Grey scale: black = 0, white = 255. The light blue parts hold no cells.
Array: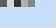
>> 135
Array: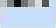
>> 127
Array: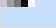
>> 155
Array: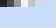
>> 154
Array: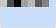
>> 131
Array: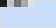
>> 168
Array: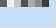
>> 137
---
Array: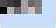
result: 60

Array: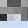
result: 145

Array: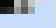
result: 7

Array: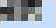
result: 54

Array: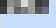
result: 142

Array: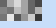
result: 117

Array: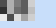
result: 176

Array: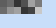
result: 107

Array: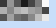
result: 136

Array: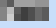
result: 189
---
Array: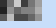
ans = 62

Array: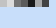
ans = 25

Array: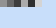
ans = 171

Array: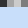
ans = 166

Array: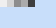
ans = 141

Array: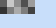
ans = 141

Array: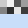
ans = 242

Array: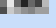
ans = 103

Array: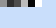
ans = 188
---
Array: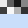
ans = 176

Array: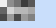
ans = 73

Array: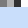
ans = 50

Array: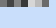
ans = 133

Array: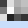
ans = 80

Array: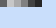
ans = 170
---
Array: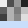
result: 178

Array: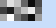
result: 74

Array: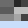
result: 137

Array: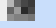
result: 128

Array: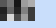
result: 74

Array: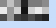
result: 77
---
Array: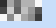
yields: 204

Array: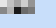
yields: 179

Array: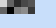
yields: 2

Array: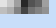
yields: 175

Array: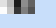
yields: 200

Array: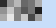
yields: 200
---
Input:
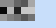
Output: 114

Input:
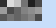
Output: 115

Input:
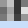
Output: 182

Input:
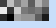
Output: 149

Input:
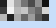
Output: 156

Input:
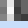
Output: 215
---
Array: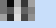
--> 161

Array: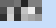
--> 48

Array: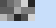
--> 183

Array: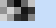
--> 210

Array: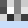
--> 216

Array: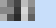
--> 175

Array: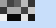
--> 239
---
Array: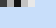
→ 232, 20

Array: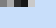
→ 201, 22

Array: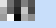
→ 250, 7

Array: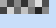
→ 222, 35

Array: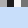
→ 245, 29

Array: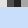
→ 226, 37

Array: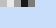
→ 233, 24

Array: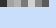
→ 209, 49
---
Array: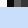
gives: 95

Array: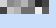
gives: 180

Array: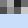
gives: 93

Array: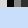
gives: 132

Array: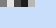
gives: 72

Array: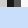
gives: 87

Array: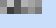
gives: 89
